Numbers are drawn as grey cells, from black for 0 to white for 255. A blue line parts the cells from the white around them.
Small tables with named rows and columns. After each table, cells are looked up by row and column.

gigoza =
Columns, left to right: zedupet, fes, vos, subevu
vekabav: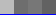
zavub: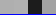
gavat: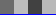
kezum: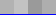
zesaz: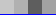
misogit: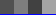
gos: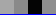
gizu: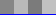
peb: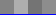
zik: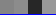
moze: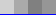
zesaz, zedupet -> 199
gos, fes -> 138
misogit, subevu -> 164
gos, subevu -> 142
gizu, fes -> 185
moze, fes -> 170
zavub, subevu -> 162
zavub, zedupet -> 175
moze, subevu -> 150
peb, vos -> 116

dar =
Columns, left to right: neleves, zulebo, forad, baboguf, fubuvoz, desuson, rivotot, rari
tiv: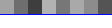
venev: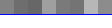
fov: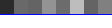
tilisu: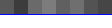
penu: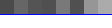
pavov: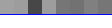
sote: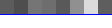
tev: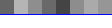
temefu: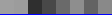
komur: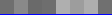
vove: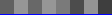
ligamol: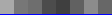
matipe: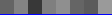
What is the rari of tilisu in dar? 70
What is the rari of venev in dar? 140
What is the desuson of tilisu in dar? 111
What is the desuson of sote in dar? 144
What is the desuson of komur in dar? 157
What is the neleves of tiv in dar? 163
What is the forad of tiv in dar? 62
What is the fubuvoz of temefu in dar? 106
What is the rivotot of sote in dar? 219
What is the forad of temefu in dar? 47
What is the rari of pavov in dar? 118
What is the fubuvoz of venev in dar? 122
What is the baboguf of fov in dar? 147
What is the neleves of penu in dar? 75
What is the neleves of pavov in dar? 161
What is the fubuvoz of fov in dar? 108

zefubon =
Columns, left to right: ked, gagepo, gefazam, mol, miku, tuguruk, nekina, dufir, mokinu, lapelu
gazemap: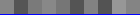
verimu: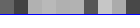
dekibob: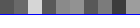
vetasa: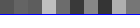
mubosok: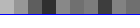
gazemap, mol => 136
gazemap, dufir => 83
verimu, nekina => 86
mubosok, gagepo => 151
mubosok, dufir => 61
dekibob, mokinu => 60
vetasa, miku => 108
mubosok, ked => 184
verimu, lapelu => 72
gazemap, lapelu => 132
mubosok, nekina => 124
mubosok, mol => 47
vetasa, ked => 85
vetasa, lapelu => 118

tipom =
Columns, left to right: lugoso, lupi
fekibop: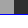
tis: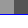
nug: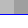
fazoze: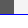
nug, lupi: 159
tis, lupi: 84
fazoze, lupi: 244
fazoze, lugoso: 90
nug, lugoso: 187
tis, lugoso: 153
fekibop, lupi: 47
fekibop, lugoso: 164
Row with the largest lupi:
fazoze

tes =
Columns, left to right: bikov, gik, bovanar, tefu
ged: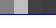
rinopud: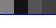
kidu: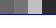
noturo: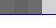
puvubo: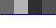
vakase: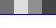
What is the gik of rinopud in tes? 19
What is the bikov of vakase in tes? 113
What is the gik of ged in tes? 190
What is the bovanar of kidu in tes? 192
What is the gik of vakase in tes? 221
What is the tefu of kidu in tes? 43
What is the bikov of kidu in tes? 102
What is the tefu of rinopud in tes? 64
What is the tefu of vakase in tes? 69

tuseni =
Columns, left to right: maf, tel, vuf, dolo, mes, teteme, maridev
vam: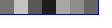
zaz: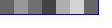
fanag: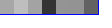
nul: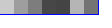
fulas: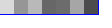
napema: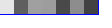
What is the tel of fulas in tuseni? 150
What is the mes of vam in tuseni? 168
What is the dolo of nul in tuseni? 71
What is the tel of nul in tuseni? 158
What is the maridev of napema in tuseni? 66
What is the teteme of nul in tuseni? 181
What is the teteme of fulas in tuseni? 166

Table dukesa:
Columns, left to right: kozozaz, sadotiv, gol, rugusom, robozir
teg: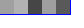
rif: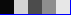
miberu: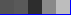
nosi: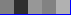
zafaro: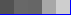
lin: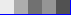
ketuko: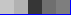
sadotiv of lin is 173
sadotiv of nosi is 46
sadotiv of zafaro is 104
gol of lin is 113
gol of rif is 76
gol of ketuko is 54
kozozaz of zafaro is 82
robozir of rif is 231
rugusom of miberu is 137
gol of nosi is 151
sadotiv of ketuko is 178
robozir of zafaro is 206
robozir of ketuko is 126
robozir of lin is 81

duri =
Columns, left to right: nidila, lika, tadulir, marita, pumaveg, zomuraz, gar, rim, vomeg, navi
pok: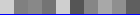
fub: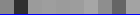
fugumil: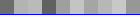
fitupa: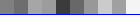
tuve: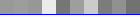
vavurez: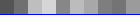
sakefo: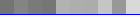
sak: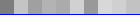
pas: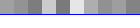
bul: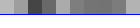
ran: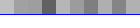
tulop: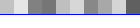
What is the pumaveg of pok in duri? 207
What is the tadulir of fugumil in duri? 186
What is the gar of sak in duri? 153
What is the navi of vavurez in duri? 155
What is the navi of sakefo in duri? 217
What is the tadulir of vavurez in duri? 190
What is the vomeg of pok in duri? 143
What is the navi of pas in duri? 131
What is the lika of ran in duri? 161
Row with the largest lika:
tulop

